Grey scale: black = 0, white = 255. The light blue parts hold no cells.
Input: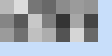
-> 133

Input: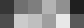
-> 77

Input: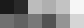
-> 112

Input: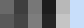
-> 89

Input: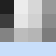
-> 61

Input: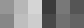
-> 135

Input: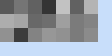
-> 173

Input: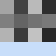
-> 127

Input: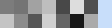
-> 196
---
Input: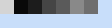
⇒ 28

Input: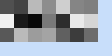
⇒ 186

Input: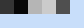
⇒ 181

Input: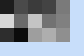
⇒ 59

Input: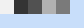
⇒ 81

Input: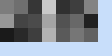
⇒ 54

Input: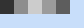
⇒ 204
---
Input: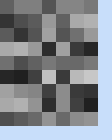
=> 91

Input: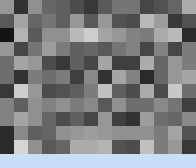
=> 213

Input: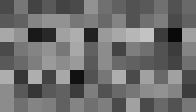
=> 112

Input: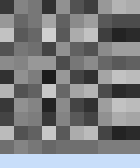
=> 132

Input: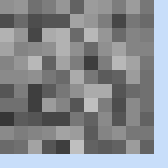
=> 112

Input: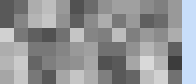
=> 197
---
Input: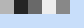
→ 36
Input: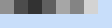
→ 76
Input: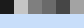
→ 197
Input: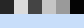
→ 219
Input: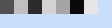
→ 191
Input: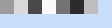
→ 217
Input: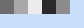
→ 168
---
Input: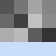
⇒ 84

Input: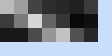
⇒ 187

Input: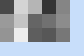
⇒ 73

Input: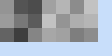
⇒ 148

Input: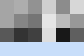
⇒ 165

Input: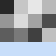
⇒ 40

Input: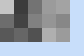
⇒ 197

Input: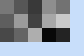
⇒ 120

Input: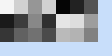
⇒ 245

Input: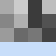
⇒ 170
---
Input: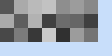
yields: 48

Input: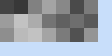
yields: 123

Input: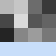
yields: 134

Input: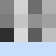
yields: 217

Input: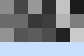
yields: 77

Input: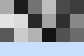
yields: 19

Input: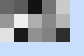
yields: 144

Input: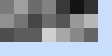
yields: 167

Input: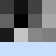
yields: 196
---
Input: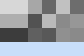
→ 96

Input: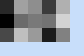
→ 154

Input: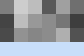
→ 134

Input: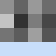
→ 159

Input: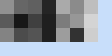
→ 84

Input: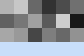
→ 70

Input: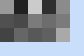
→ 88
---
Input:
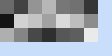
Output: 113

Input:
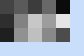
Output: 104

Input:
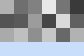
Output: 117

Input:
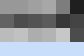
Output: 125

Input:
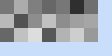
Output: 47

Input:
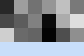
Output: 192

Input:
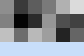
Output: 177

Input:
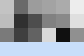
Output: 171

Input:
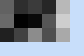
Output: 38
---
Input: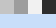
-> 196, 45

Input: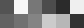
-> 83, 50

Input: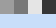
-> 157, 54

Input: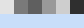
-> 227, 47

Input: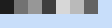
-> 29, 99

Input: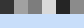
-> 52, 139

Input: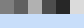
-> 126, 219

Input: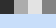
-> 46, 131

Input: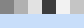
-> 132, 197
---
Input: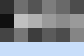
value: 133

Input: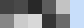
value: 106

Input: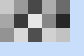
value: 194

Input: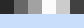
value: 65

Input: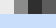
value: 92

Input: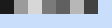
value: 66

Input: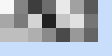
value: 101
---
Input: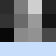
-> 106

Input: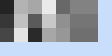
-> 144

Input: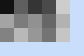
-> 145

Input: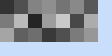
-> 201

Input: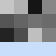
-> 100

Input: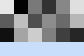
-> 141
